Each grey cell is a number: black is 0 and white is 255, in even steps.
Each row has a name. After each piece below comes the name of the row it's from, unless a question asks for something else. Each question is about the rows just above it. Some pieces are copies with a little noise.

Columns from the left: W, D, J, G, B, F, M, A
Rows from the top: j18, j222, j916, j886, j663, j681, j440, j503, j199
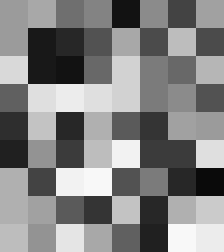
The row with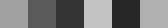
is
j503
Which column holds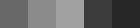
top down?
M
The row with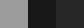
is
j222
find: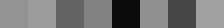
j18
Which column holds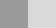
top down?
W
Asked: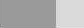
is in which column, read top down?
W
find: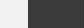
j681

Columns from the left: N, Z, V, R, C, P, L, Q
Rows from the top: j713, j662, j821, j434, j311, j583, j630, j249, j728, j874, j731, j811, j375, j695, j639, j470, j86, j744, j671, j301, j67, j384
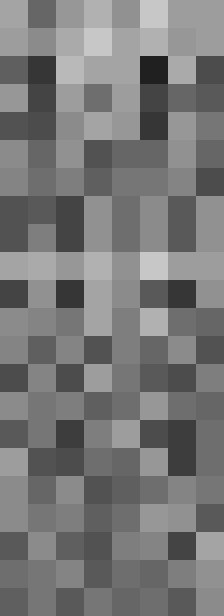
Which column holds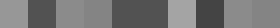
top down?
N
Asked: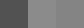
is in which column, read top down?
N
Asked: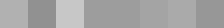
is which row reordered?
j874

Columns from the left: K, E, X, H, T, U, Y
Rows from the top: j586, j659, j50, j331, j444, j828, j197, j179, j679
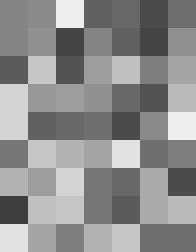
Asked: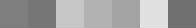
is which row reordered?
j828
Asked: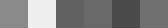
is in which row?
j586
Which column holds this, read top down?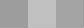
E
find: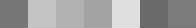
j828
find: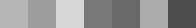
j197

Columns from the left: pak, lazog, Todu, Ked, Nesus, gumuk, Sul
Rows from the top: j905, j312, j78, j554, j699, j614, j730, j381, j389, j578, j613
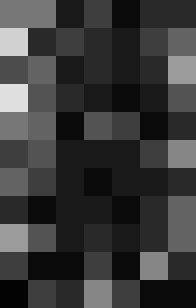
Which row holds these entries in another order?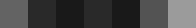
j389
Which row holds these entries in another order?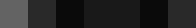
j381
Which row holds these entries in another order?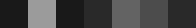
j78
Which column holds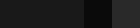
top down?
Todu
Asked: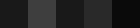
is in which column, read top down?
Todu
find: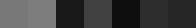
j905
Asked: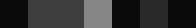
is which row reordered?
j578

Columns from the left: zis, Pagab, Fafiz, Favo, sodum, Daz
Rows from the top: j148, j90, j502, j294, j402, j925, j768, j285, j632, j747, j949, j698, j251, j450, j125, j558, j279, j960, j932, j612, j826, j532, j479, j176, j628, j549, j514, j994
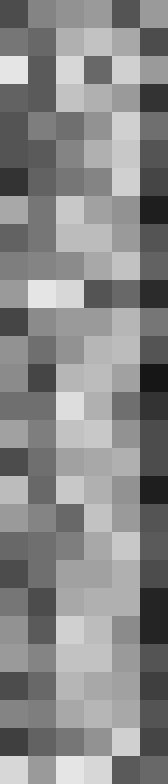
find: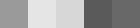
j994
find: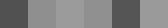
j148
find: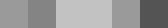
j176
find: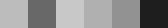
j960
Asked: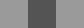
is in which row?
j148
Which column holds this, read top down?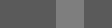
Pagab
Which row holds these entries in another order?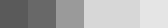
j994

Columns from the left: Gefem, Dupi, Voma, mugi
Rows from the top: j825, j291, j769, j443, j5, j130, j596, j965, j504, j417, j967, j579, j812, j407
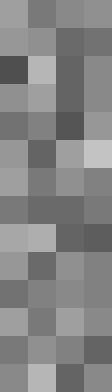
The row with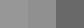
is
j291
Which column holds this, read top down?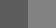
mugi
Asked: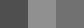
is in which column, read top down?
Gefem
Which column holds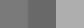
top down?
Dupi
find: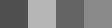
j769

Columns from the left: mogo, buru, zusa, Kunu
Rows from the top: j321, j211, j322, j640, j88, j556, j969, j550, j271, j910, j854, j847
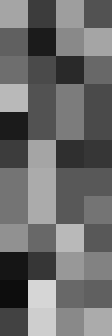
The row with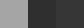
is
j556
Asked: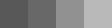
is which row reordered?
j271
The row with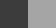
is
j556
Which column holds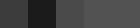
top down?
buru

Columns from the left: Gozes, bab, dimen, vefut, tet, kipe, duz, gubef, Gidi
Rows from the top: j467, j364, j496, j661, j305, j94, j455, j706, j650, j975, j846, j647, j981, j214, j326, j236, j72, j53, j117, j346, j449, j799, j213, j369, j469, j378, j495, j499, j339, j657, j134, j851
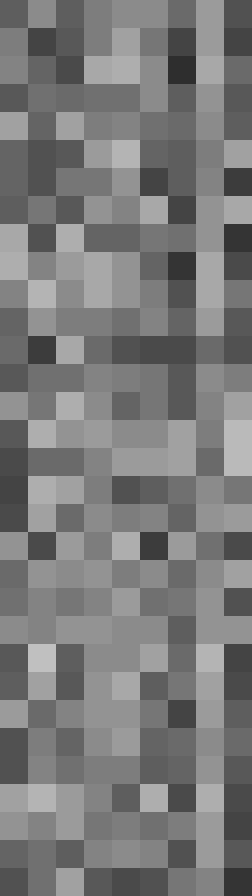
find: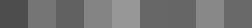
j495
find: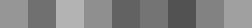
j326
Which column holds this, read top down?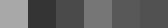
Gidi
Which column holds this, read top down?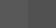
Gidi

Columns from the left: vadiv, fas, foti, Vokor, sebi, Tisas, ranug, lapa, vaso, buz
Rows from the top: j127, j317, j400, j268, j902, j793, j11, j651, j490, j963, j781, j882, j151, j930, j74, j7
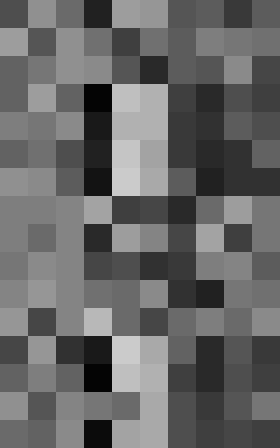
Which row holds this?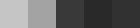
j793
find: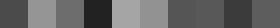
j127
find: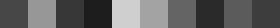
j151
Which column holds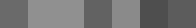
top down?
foti
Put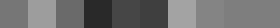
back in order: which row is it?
j651

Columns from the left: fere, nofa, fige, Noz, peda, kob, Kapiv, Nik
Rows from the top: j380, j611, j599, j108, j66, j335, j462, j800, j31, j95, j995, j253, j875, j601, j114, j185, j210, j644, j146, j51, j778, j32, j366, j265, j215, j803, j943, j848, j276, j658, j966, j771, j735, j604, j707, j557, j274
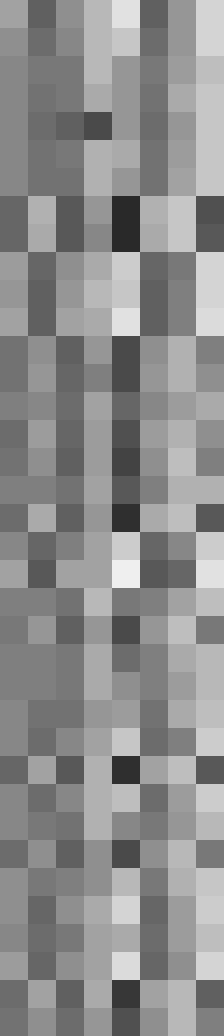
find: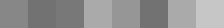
j108
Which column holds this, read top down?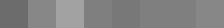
fere
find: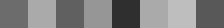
j146
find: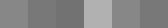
j658
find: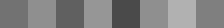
j875
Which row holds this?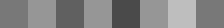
j366
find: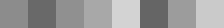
j735

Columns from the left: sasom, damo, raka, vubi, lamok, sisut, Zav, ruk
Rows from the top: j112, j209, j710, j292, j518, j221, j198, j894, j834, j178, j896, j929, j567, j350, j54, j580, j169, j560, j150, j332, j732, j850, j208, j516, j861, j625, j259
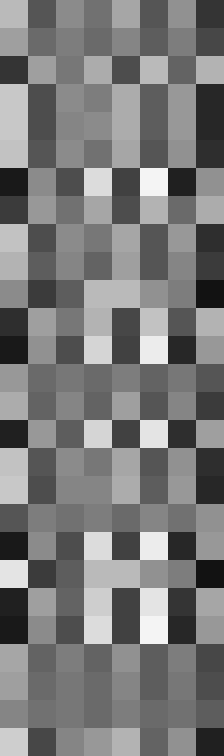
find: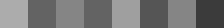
j54
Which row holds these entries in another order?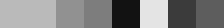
j732
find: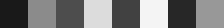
j208
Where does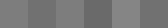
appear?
j150

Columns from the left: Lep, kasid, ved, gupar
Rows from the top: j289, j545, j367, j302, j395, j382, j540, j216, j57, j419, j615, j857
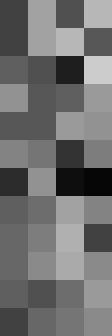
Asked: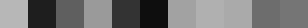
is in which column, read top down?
ved
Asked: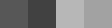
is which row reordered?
j545
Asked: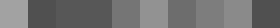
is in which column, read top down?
kasid
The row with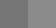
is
j857
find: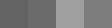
j216
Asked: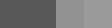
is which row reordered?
j395
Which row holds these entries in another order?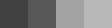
j545

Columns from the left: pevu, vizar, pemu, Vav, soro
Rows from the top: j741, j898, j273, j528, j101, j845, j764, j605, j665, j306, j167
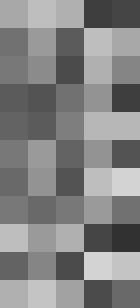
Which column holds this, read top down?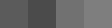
pemu
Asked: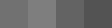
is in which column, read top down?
pemu
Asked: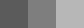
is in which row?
j101
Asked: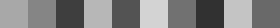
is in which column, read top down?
soro
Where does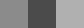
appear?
j273
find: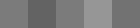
j605

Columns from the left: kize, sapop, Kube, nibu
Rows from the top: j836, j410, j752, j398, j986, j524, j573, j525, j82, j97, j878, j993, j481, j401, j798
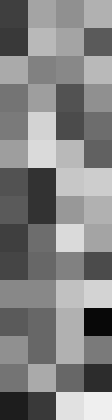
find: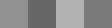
j481
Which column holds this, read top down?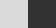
sapop

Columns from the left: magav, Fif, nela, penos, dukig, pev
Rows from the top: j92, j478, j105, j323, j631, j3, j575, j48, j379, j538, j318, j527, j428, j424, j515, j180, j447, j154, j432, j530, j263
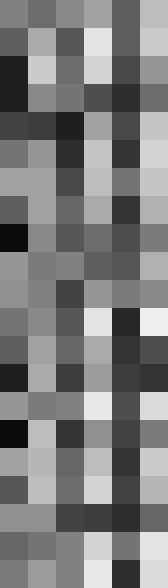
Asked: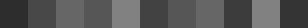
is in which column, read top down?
nela
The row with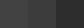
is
j432

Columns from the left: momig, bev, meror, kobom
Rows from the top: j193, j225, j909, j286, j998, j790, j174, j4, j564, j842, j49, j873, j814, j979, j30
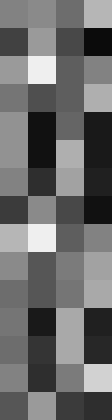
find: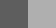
j286
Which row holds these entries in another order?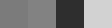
j979
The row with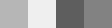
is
j564
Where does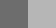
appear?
j193

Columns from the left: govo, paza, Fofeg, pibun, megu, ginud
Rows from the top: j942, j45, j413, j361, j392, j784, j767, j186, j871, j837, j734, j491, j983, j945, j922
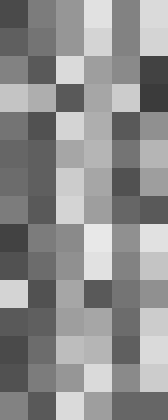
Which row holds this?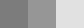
j942
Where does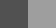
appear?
j767
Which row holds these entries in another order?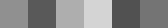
j392
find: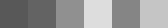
j837
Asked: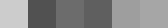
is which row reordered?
j767
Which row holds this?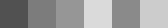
j945

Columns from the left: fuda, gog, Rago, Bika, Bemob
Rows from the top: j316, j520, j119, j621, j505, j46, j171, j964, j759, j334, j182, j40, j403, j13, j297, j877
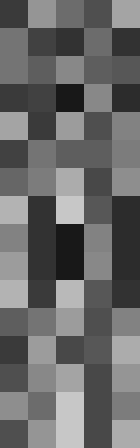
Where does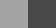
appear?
j13
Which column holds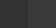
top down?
gog
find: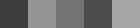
j316

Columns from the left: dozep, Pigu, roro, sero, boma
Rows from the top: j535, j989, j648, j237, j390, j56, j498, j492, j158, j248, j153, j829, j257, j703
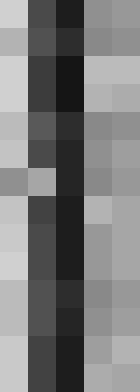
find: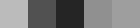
j829
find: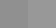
j535
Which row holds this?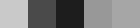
j158

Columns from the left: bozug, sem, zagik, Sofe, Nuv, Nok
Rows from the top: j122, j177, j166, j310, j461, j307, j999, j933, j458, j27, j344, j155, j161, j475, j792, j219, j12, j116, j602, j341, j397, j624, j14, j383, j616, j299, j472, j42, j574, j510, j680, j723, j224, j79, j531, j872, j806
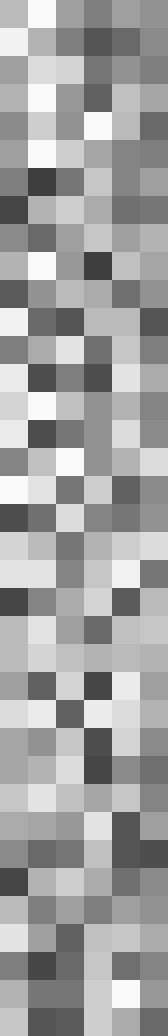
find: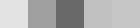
j14
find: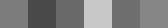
j531
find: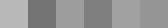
j224
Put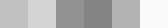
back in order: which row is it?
j792
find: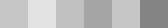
j574

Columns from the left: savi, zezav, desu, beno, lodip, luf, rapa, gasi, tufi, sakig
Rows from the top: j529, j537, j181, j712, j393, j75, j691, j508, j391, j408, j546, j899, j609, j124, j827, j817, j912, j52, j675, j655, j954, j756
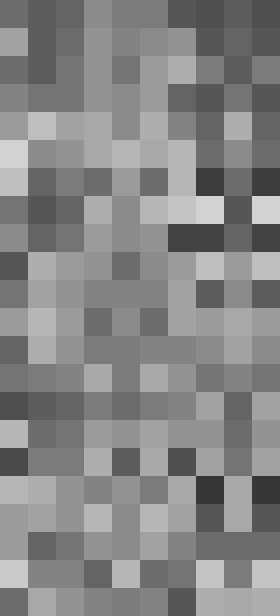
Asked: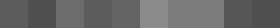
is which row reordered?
j529
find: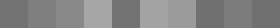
j124
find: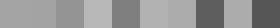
j675
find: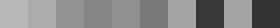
j52

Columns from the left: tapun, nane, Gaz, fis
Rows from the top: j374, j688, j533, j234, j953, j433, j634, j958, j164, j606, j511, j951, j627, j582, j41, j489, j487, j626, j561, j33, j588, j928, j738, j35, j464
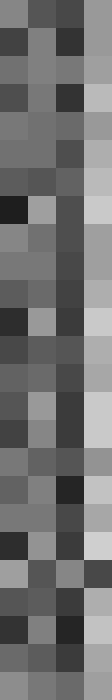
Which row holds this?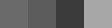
j35
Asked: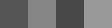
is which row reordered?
j374
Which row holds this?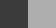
j928
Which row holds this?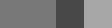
j561
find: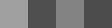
j588
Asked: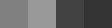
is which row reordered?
j688

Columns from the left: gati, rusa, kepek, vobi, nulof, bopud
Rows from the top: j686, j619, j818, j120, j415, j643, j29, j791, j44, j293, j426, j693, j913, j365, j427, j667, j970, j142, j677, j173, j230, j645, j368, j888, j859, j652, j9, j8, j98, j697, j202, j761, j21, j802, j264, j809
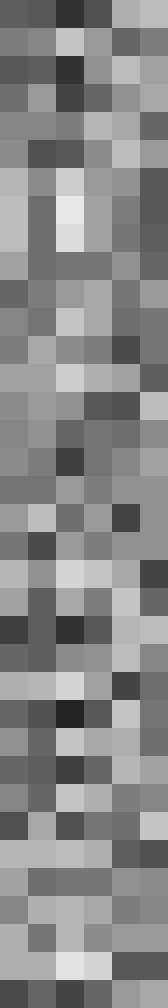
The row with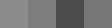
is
j913
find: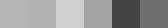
j859
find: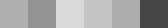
j230
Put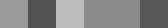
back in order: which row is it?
j643
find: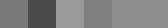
j173
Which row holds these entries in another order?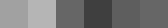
j8

